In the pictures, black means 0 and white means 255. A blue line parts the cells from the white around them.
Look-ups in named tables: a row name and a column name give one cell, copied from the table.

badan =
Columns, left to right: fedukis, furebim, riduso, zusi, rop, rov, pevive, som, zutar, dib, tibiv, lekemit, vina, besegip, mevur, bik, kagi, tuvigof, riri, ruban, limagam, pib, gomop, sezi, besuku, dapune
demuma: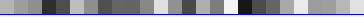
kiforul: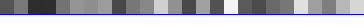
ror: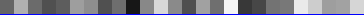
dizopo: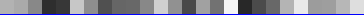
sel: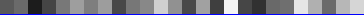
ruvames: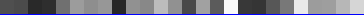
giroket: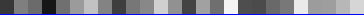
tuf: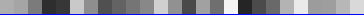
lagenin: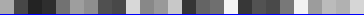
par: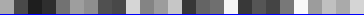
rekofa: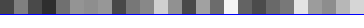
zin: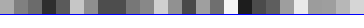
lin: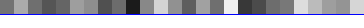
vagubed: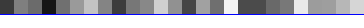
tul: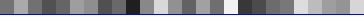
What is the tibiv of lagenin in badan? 136
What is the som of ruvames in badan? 151
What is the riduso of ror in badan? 107
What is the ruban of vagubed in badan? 105
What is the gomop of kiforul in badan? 159
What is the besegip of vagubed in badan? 69
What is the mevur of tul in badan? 161
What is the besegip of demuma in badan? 73
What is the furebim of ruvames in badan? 75
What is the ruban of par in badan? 68
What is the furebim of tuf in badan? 165
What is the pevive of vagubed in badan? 195
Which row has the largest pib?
par

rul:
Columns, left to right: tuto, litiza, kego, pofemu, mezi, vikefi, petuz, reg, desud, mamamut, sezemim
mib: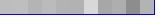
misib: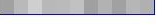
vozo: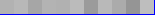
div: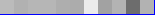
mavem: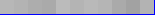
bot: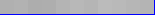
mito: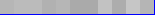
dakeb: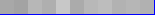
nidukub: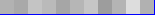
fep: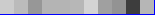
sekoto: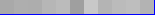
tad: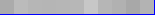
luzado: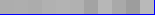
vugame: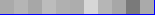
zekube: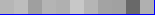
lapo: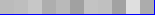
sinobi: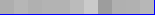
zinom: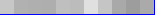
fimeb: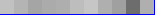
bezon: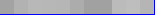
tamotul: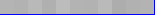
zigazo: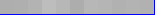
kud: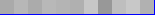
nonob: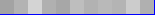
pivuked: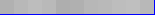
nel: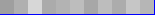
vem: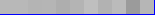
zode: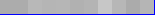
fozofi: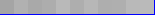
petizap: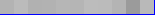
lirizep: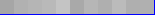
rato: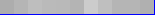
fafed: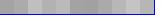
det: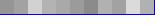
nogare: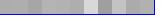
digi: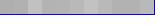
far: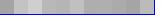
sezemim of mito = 181
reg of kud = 152
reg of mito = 194
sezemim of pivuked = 184
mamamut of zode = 171
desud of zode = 183
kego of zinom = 175
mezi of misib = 186
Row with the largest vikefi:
zekube

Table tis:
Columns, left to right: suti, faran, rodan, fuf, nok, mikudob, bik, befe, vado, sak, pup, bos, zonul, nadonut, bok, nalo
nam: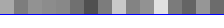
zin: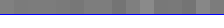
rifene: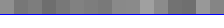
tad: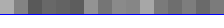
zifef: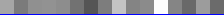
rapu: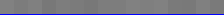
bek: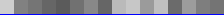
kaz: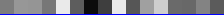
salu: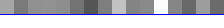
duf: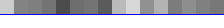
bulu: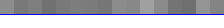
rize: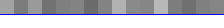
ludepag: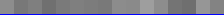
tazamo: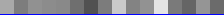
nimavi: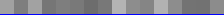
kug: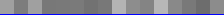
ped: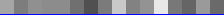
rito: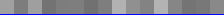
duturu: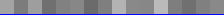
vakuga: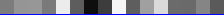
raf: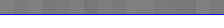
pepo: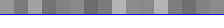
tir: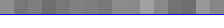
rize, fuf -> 114
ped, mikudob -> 112
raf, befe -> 125
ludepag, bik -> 124
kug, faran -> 125
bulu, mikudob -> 125
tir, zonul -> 115
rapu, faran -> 124
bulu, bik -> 123
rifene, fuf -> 110
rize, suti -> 163
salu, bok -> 157
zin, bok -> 135
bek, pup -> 155

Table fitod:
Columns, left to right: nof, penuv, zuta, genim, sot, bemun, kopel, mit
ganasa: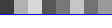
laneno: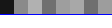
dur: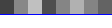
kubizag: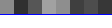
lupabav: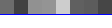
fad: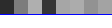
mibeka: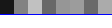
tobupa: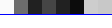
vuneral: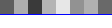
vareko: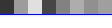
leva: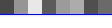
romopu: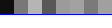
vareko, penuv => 156
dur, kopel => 132
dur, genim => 78
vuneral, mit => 105
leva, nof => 72
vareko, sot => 130
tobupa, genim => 69
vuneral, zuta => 58
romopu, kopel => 122
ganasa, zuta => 215
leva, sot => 155
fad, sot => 166
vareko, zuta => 224
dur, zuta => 192
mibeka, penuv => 130
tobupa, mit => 200
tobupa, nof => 250
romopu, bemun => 162
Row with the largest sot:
vuneral

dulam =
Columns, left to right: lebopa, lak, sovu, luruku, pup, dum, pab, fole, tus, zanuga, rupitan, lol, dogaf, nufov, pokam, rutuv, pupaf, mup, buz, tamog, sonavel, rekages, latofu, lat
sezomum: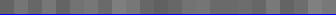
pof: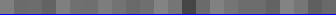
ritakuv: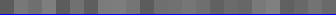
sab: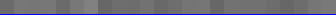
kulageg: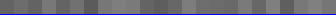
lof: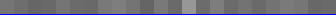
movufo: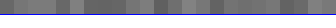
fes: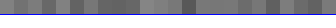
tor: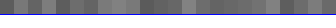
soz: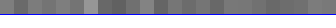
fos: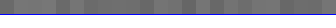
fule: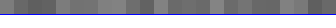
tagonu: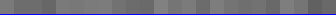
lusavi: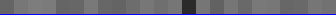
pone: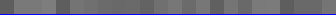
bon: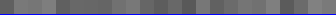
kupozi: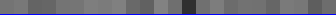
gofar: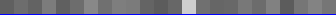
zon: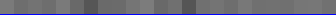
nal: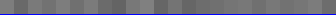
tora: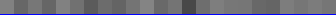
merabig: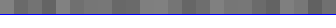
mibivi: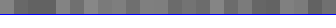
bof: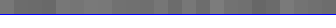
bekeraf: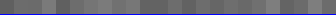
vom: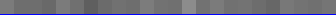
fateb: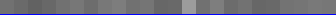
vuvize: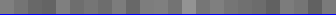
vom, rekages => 115
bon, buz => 113
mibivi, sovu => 98
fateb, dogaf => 105
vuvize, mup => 112
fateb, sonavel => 115

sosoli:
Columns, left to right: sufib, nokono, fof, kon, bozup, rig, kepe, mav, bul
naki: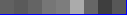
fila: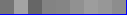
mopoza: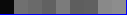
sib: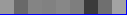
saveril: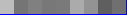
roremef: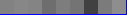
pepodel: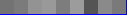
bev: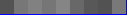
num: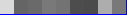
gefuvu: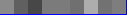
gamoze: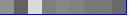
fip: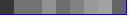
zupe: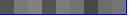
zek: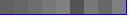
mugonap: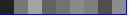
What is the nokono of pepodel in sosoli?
123
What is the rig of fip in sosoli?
130
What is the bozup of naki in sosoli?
125
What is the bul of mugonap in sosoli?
140
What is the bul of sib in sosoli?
163
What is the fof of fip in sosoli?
114
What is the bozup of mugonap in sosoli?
114
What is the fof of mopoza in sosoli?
106
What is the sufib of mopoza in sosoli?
9
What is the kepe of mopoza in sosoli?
96
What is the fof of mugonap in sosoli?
163
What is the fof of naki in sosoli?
100
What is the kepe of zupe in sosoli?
71
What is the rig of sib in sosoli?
126
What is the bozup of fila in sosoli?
133
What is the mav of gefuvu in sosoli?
114
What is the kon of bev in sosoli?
118
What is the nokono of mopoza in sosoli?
112
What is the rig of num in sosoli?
77
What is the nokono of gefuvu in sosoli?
96
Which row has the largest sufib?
num

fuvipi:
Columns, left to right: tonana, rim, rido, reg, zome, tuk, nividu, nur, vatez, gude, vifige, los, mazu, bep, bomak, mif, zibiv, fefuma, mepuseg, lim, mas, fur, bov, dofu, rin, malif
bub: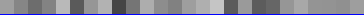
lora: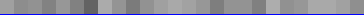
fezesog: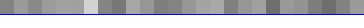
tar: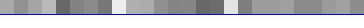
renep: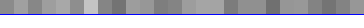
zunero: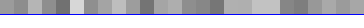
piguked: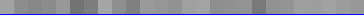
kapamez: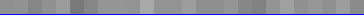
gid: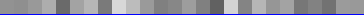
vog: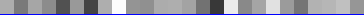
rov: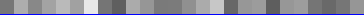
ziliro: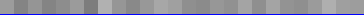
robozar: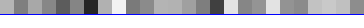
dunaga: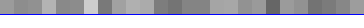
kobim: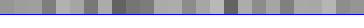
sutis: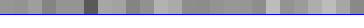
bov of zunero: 152
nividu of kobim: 120
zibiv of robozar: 227
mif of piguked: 142
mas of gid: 163
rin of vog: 192
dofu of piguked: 162
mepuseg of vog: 165
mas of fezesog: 153
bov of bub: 148
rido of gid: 153
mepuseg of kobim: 140

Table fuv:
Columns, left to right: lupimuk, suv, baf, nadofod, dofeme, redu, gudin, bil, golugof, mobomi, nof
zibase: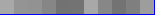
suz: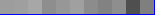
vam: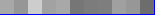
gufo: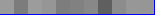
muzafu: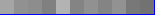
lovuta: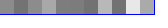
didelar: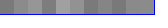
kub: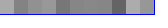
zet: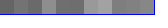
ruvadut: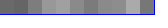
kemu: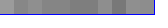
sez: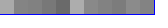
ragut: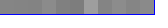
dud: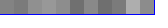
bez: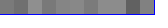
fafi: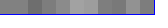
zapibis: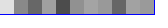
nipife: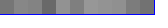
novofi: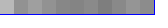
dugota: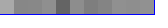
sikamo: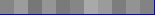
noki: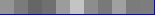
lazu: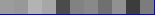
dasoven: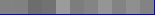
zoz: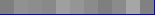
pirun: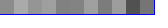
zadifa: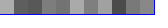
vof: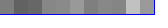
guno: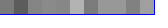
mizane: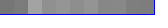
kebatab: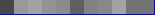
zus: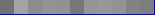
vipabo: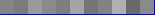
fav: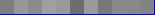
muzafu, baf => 141
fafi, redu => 162
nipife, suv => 135
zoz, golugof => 139
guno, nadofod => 138
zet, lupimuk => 101
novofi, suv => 146
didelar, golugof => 121
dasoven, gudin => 132
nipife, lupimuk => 118
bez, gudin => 123

